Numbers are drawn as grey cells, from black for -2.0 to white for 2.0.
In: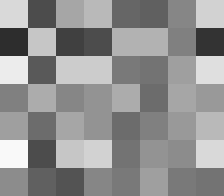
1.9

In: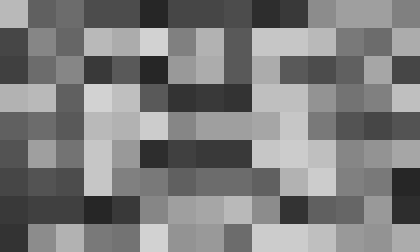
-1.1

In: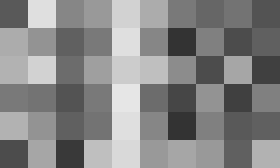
0.8

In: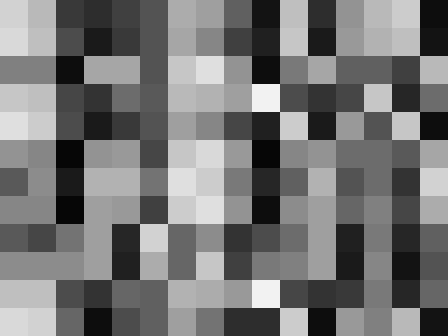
1.0

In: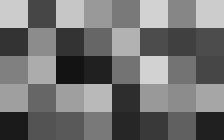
0.5

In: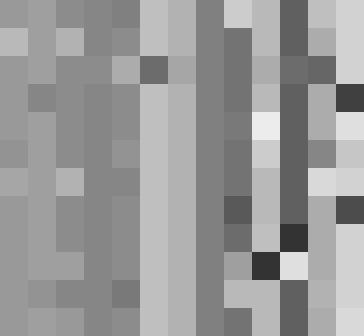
0.4

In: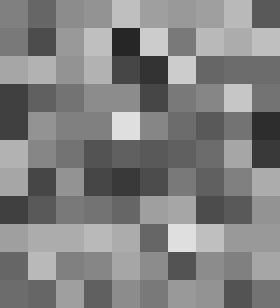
-0.4
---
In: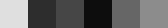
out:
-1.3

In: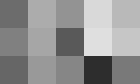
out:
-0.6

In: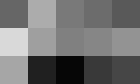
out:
-1.5

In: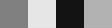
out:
0.0

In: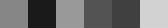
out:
-1.0

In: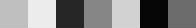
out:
-1.4

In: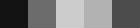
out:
-0.8
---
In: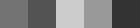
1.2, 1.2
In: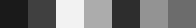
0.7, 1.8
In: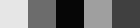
-1.9, 1.6
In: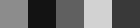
-0.5, 1.3
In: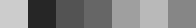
-0.4, 1.2
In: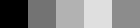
0.8, 1.5
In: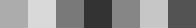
-1.2, 1.4
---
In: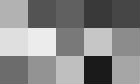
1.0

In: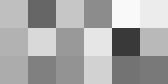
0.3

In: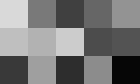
-1.3

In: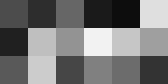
-0.9

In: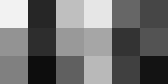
-0.5

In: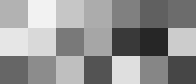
1.0

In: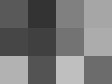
1.0

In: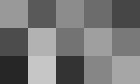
-1.2

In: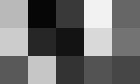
-1.2

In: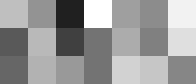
0.4
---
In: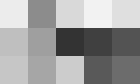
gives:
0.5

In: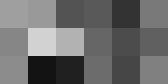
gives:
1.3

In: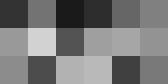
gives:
1.3

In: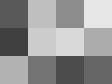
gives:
1.2

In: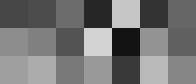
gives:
0.0

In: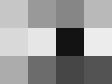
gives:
1.6

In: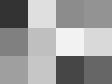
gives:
1.0

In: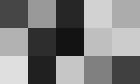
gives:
-1.3

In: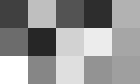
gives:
-1.4
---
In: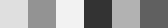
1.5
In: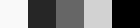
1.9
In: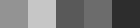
0.3
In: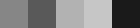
0.1
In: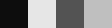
-1.8
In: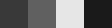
-1.1
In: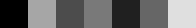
-2.0
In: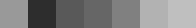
0.4
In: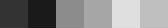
-1.2
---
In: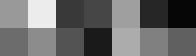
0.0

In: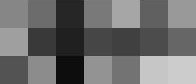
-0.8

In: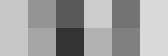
0.0

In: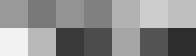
-0.7

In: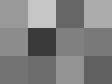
0.0

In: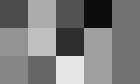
0.5

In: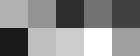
2.0
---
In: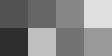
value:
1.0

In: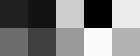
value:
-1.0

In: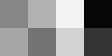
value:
-0.2

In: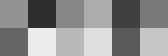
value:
1.7

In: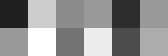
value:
2.0

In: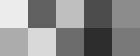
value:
1.4

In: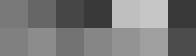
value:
0.2

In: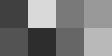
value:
-1.3

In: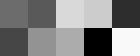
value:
0.3

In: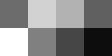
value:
0.0
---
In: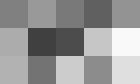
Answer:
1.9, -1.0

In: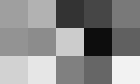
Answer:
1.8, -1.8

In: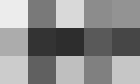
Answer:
1.7, -1.3

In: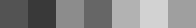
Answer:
1.3, -1.1

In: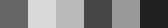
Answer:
1.4, -1.5

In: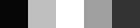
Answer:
2.0, -1.9

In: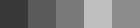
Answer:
1.0, -1.1
